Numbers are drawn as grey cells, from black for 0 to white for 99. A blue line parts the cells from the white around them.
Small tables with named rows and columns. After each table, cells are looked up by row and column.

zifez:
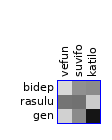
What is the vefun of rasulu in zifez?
45
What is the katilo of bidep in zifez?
54
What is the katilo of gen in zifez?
8
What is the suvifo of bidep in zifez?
56
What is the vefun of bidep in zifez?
84
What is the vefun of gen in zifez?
81
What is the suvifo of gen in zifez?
54
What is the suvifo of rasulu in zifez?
44
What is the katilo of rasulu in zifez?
79

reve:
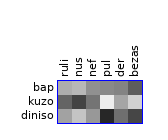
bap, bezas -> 36
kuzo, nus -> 26
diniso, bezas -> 27
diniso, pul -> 15
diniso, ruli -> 63
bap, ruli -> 67
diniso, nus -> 76
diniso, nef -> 59
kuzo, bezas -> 81
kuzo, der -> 64
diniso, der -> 43
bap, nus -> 71
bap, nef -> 56
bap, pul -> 53
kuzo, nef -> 45
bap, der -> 51
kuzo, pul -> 92
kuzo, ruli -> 39

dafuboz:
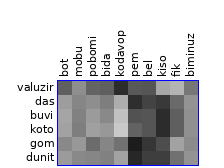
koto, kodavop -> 78
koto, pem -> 38
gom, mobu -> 59
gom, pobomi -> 42
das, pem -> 18
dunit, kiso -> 24
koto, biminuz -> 56
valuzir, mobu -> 55
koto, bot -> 63
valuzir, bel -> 33
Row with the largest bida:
koto

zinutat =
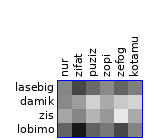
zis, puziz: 70
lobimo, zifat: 9
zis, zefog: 90
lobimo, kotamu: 51
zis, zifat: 52
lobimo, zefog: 28
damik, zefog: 78
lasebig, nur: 52
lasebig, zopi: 53
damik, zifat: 61
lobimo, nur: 39
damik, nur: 53

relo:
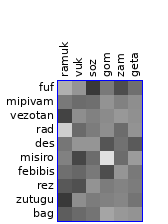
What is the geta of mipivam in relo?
55
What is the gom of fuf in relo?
47
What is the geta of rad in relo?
57
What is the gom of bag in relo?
64
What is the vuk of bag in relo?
41
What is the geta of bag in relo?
57
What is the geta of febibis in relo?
47
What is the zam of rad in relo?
42
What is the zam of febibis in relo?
58
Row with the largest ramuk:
rad

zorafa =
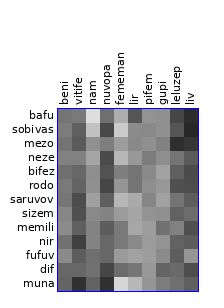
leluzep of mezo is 18
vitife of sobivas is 37
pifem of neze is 48
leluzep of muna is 43
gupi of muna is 48
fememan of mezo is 61
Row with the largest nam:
bafu

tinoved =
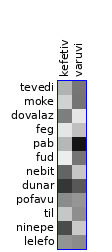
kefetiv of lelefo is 57
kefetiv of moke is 81
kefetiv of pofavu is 54
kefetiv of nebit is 39
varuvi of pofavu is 58
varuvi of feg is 74
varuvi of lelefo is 54
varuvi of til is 55
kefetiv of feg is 89
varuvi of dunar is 34
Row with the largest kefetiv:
fud

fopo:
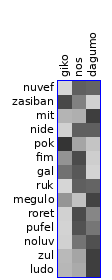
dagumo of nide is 37
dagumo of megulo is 26
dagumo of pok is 76
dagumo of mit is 24
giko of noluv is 81
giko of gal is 44
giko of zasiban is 28
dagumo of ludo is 24
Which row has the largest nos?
megulo

